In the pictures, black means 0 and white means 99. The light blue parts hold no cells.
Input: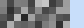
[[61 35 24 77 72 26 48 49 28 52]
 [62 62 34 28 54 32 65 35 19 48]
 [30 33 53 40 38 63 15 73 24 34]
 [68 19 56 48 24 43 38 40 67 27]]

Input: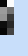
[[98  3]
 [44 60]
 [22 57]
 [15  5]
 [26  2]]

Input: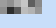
[[53 37 77 68 56 61]
 [58 69 73 35 18 55]]

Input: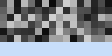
[[ 7 29 14 57 16 71 80 34  4 69  9 42 72  8 64 27]
 [17 22 13 30 31 57 18 78 28 16 30 20 33 11 59 37]
 [58 70 21 12 28 73 74 63 81 23 47 76 28 76 14 43]
 [36 27 23 46 37 75 29 72 29 77 39 25 67 63 76 47]
 [11 39 31 48 70 39 51 79 39  5 62 18 19 21 34  8]
 [66 50 51 79 32  6 71 62 63 19  8 41 26 74 14 30]]

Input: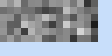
[[37 20 65 47 62 56 58 42 54 53 41 70 57 67]
 [45 42 51 59 73 37 32 26 35 44 44 51 47 43]
 [29 51 56 33 51 43 59 73 58 48 57 37 56 58]
 [11 48 58 56 79 44 24 43 59 64 74 36 37 55]
 [33 65 82 44 53 48 54 61 57 70 24 57 39 58]
 [25 45 46 20 53 51 33 37 64 57 58 46 60 49]]

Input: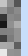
[[33 56 76]
 [54 48 58]
 [51 53 21]
 [67 56  9]
 [57 51 50]
 [57 48 25]
 [37 65 66]
 [56 57 90]]

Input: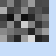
[[29 28 60 40 26 51 34]
 [25 32 26 54 30 25 67]
 [46 37 15  6 52  6 21]
 [35 19 51 80 20 54 30]
 [60 44 14 38 38 46 53]
 [21 13 84 61 14 33 63]]

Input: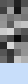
[[30 13 36 33]
 [49  8 63 25]
 [46 51 46 56]
 [76 72 36 58]
 [33 42 83 79]
 [25  3 28 40]
 [56 55 84 16]
 [57 43 20 33]
 [68 77 23 41]]
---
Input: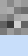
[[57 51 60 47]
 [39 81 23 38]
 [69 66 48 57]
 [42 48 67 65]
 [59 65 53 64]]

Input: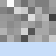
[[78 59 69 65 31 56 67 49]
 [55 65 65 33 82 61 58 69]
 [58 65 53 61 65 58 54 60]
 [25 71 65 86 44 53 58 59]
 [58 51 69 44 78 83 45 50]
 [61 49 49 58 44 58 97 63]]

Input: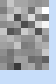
[[61 46 65 61 22 43 58]
 [37 45 42 62 63 47 50]
 [77 56 53 54 56 45 55]
 [67 64 51 48 76 60 62]
 [52 70 55 56 63 71 66]
 [63 32 68 79 41 33 77]
 [95 83 43 30 62 57 54]
 [43 50 85 61 30 79 65]
 [99 77 44 67 76 66 49]
 [59 56 59 64 64 77 58]]

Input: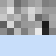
[[50 14 90 64 49 72 38 54]
 [63 10 64 60 59 47 84 37]
 [65 52 41 80 57 72 65 78]
 [60 60 73 83 69 54 88 71]
 [52 49 65 61 52 42 72 62]]

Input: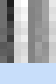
[[81 60 57 51 88 83 30 42]
 [79 58 61 51 85 81 35 37]
 [78 56 63 50 83 82 37 34]
 [84 62 55 51 92 86 23 43]
 [80 59 59 51 86 82 32 40]
 [82 61 56 51 90 84 26 43]
 [88 63 53 51 96 90 15 43]
 [86 63 54 51 94 88 20 43]
 [90 63 53 52 99 94 11 43]]

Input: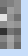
[[41 61 43]
 [49 64 52]
 [39 45 19]
 [57 61 55]
 [44 56 88]
 [56 61 39]
 [56 50 47]]
